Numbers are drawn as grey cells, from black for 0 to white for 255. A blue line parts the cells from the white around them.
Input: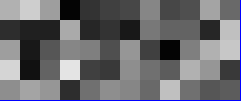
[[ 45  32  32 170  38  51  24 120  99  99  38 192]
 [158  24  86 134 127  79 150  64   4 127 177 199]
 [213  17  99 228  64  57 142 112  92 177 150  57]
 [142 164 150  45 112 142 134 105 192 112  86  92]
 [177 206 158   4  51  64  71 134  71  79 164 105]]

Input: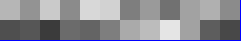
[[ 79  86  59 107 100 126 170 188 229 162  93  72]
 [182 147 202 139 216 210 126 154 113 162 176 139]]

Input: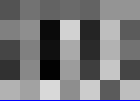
[[ 49 136   2 156  62 198  69]
 [128 142  10 210  36 190  91]
 [ 69 128  16 170  42 178 114]
 [ 83 114  99 106  99 148 148]
 [178 162 217 142 204  91 190]]

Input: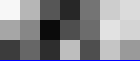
[[166 135  11  78 108 226 212]
 [ 60 102  45 190  78 197 154]
 [247 182  86  39 116 205 219]]

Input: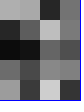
[[175 169  38 115]
 [ 12  18 101  79]
 [108  73 136 128]
 [ 38  93 190 122]
 [156  58 206  52]]

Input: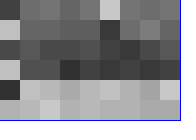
[[ 73  87  73  73  80  65  57  73  87]
 [192  80  80  49  65  57  65  57  65]
 [192 101 101  94  94  57 109 124 101]
 [ 65 109 116 101 116 200 116 109 116]
 [ 49 192 184 170 184 192 178 164 200]
 [178 184 200 178 184 178 178 170 170]]

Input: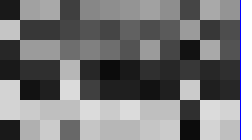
[[211  18  31 219  63  31  31  18  31 203  31  39]
 [ 25  47  47 183  39  12  25  47  39  55  39  47]
 [197  55  55  69  83  69  97  77  90 155  55  77]
 [ 39 155 155 110 128 110  83 155  69  18 169  83]
 [ 25 161 169  63 135 142 148 161 142  69 169 148]
 [211 203 191 191 219 203 219 191 191  47 219 211]
 [ 25 176 203 104 197 183 183 197 203  12 211 191]]

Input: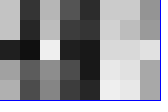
[[176  76 133  60  38 239 232 168]
 [161  92 141  76  24 232 225 168]
 [195  52 182  84  44 203 203 148]
 [195  38 189  60  52 209 189 154]
 [ 31  16 239  31  24 217 217 225]]

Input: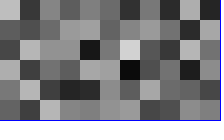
[[120 182  63  37  43 140  93 167 107  99  71]
 [ 93  79 107 154 160  99 133 154 114  43 167]
 [174  63 114  93 167 160  11  79 114  29 140]
 [190  56 133  93 127 107  49 120  43 174  37]
 [ 71 182 146 146  23 120 210  86  56 182 114]
 [ 99  63 182 133 127 146 154  71  79 140 127]]
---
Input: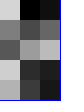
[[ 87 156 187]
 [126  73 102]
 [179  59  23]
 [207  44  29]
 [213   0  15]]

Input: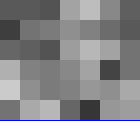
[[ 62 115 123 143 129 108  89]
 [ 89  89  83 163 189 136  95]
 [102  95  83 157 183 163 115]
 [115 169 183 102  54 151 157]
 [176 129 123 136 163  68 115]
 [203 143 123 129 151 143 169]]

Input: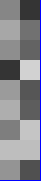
[[ 52 210]
 [126 197]
 [134  52]
 [142  99]
 [148  80]
 [155  86]
 [167 113]
 [174  93]
 [190 190]]

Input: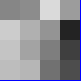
[[134 140 218 156]
 [189 182 113  77]
 [196 163 126  63]
 [204 176 148  35]]

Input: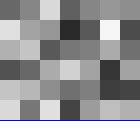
[[ 82 104 171 209 163  54 163]
 [104 134 217  96 134 150 142]
 [177 196  89 119 127 171 112]
 [196 183 142 112 127  62  68]
 [217 119 224  68 156 190 177]
 [224 163 150  42  89 245  76]]

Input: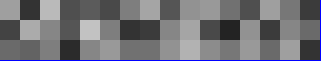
[[ 67 171 134  85 194 126  51  59 134 165  73  35 146  59 134 106]
 [106  99 126  43 134 153 113 113 146 178 140 119 153 106 159  51]
 [159  51 186  79  91  73 126 165  85 146 153 113  79 159 119  59]]
